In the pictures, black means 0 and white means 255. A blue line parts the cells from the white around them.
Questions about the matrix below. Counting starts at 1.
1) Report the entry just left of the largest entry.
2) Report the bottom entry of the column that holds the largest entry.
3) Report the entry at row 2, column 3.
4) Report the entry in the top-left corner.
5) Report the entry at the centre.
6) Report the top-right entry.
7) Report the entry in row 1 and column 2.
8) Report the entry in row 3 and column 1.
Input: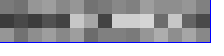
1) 207
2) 150
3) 60
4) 122
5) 67
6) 128
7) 114
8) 150
